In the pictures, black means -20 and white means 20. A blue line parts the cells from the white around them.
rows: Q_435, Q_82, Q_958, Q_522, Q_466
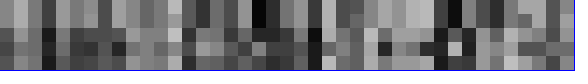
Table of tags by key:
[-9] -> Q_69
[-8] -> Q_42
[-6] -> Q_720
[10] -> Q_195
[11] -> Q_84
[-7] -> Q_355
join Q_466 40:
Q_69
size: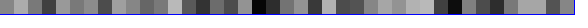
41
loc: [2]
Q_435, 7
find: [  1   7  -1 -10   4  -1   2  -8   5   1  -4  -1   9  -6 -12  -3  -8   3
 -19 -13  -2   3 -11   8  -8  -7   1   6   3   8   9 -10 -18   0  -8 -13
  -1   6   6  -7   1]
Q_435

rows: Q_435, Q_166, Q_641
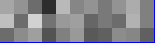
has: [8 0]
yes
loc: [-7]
Q_641, 4
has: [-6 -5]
yes
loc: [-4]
Q_166, 7
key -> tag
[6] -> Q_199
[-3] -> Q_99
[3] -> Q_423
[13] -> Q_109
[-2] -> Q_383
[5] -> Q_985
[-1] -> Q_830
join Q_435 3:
Q_99
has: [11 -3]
no
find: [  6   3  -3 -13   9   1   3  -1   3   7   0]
Q_435

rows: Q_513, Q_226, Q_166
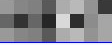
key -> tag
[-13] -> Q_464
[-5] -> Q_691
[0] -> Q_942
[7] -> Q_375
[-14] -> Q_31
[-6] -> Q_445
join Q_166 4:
Q_445
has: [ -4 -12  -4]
yes
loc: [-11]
Q_513, 8
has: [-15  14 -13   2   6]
no
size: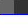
2

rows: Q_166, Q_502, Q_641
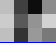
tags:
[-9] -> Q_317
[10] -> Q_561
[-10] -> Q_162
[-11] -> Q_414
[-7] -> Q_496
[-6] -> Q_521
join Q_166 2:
Q_162
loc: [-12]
Q_641, 2
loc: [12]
Q_502, 1
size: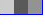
3
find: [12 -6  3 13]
Q_502
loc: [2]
Q_166, 4

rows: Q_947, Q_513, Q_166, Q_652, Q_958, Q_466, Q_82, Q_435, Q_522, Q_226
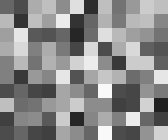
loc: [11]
Q_466, 8
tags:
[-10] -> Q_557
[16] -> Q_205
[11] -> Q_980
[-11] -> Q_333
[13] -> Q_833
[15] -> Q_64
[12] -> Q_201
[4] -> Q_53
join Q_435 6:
Q_201
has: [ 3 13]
yes
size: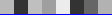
8
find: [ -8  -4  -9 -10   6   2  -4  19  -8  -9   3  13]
Q_226
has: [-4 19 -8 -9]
yes

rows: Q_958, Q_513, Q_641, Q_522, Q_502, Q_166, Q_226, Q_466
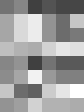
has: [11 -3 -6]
no
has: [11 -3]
yes
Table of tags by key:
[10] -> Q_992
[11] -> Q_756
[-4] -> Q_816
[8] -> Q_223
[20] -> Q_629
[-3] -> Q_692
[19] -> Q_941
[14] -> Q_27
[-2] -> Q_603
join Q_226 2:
Q_692
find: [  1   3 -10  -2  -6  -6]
Q_502
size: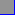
1
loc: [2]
Q_166, 1
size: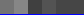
6

